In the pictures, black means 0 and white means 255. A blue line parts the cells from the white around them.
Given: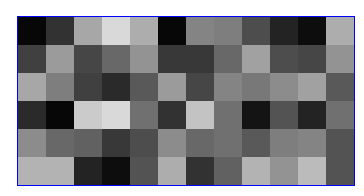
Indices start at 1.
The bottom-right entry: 83
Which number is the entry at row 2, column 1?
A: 64
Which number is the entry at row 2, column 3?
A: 70
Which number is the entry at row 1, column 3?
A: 167
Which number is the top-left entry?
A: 7
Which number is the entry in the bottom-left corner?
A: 179
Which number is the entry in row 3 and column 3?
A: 64
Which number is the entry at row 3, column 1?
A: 167
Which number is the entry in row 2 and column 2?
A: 155
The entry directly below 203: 97
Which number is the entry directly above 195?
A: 70
